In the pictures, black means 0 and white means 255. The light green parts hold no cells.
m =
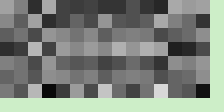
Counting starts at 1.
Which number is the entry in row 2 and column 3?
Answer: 161
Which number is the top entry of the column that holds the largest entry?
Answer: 39
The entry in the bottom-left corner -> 121
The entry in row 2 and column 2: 94
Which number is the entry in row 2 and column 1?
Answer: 136
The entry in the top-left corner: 161
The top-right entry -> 161
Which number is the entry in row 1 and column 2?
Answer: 128
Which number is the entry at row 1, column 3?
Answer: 46
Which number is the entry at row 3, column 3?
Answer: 74
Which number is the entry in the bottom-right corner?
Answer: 17
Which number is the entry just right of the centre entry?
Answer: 176
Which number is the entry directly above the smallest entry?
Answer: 142
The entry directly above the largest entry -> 80
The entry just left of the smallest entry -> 183
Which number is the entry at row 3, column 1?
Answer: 94
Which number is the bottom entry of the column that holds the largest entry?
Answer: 216
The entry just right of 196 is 107
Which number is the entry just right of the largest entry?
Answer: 100
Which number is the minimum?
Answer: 9

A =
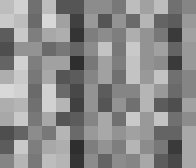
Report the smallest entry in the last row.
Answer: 52
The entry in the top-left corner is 189
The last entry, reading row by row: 168
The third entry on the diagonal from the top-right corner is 120
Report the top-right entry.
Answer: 133
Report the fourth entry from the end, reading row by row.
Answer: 168
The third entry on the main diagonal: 126
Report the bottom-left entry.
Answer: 133
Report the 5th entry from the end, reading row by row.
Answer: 133
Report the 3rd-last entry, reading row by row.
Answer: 92
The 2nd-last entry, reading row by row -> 72
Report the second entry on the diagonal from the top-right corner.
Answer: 92

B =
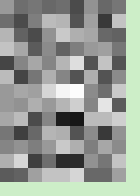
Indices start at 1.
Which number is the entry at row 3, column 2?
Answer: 98
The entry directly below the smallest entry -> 83
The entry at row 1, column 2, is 110
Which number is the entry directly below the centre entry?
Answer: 181
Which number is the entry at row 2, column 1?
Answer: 110
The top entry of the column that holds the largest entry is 75
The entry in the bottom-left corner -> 91
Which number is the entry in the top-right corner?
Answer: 118
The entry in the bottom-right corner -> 160
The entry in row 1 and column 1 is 153
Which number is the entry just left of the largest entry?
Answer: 245
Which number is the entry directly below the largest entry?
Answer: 207
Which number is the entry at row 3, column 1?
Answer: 181
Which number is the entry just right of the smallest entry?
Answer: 187
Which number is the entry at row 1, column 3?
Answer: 118
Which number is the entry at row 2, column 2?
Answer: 75
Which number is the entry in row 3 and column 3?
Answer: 75
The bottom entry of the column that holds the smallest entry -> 214
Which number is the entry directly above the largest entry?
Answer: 83

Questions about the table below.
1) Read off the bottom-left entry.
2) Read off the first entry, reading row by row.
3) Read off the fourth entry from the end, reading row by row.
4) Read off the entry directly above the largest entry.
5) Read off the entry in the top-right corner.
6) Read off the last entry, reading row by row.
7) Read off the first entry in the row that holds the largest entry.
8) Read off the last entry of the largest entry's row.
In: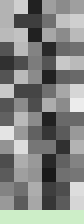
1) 153
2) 179
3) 167
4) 214
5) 159
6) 214
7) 84
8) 236

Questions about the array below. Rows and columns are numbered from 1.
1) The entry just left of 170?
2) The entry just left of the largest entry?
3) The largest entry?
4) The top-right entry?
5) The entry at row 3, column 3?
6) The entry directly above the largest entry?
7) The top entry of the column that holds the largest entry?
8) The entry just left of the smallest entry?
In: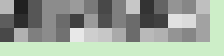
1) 199
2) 113
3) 232
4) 191
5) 127
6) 64
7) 155
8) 185
